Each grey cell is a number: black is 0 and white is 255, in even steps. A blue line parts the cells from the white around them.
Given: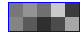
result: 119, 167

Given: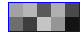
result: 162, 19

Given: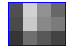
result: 80, 67

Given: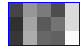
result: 69, 251

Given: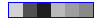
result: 210, 137

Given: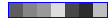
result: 93, 190

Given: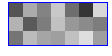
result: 84, 159
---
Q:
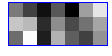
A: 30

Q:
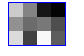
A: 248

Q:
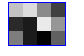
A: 2

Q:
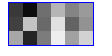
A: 124

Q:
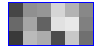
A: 172

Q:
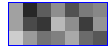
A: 115

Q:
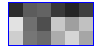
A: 106
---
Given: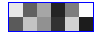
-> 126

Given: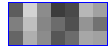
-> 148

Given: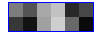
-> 40

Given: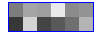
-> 139

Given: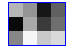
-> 59

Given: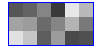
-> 179

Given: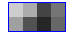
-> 68

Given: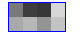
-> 55
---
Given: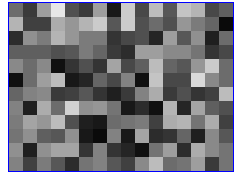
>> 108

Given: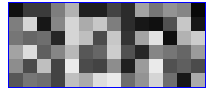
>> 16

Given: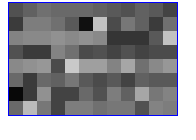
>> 81

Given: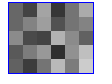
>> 103

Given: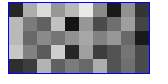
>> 39

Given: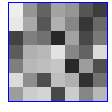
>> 238

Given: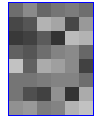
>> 110

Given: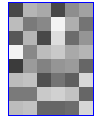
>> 72
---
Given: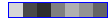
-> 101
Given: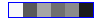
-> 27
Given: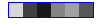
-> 87
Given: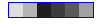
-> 161
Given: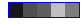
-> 126
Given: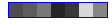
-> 135
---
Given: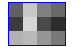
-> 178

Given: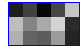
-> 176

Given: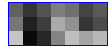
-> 197

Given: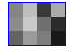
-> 99

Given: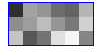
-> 196

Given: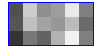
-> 52

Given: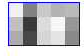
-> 172
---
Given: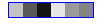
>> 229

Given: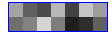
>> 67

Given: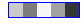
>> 246

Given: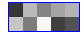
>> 132

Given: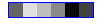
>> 137

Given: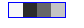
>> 43
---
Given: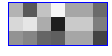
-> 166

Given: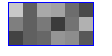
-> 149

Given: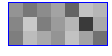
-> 194

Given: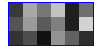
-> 147

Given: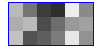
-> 124

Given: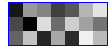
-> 43

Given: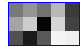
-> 88

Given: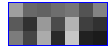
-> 199

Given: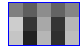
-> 182

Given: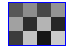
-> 195
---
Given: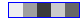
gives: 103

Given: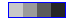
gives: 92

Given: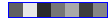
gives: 62

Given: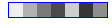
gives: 75

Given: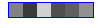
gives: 79

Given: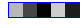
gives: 29

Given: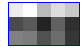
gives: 48

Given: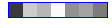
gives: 124

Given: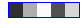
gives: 81

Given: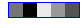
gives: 83
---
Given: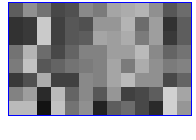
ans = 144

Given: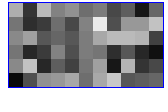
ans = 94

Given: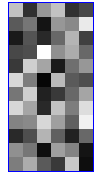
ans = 194

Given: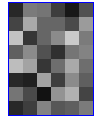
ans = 62

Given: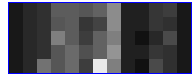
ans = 54

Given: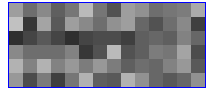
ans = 118

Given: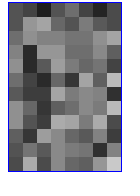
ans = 67
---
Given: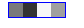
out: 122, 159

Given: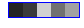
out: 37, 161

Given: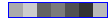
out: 171, 185

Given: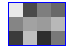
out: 232, 120

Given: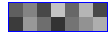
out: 95, 174

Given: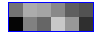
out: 115, 47

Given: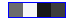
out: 109, 61

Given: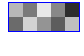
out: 183, 191
